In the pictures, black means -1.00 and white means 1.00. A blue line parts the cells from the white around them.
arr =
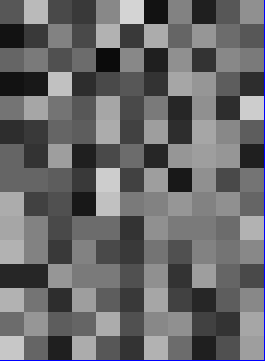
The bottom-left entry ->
0.56
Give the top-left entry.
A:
-0.32
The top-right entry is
0.13
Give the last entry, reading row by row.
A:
0.24
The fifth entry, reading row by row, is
0.07
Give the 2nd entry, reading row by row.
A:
0.46
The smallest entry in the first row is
-0.86
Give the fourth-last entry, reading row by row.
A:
-0.15
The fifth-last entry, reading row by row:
0.40
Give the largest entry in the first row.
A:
0.66
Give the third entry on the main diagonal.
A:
-0.37
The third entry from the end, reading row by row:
-0.76
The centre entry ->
-0.49
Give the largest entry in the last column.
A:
0.61
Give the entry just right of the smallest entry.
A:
0.07
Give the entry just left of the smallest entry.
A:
-0.15
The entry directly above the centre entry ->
-0.15
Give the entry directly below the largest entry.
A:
-0.55
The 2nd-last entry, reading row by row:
-0.37
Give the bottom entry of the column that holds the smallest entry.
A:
-0.32
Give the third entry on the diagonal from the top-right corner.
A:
-0.60

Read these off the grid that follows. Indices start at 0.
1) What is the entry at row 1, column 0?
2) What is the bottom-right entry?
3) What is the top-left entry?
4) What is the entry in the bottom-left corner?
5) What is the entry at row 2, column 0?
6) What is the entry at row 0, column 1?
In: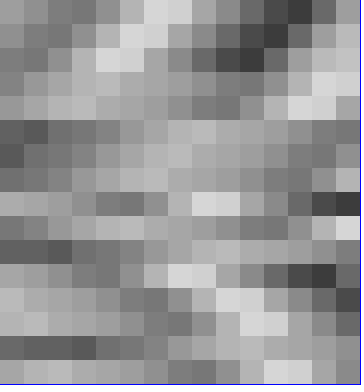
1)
0.13
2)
0.08
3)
0.24
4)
0.30
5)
-0.02
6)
0.13

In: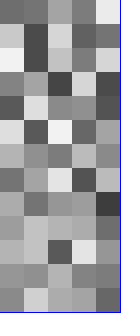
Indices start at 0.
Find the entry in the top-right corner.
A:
0.84
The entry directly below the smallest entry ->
-0.14
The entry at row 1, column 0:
0.58
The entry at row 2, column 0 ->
0.90
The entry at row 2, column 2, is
0.52
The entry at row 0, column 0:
-0.14
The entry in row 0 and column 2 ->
0.29
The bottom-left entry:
0.08
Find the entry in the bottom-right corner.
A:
-0.19
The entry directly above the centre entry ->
0.90
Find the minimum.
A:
-0.52
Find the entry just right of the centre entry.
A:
0.47

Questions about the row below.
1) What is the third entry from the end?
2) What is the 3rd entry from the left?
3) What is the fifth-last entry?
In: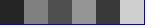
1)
0.17
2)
-0.38
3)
0.00

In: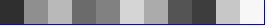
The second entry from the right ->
0.56
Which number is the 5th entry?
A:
0.01
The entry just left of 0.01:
-0.16

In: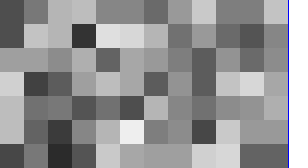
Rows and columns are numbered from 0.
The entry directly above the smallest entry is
-0.54
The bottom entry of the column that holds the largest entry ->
0.31
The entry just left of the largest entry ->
0.42
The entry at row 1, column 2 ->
0.42
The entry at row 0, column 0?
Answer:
-0.39
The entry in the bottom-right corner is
-0.22
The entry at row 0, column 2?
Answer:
0.42
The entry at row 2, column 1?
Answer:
0.25
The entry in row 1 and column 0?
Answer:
-0.39
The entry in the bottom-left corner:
-0.44
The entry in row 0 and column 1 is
-0.06
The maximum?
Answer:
0.87
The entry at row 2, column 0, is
0.25
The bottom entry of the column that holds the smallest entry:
-0.66
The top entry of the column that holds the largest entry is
0.05
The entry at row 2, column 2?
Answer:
0.10
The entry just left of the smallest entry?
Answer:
-0.06
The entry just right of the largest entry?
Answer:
-0.01
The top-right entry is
0.53
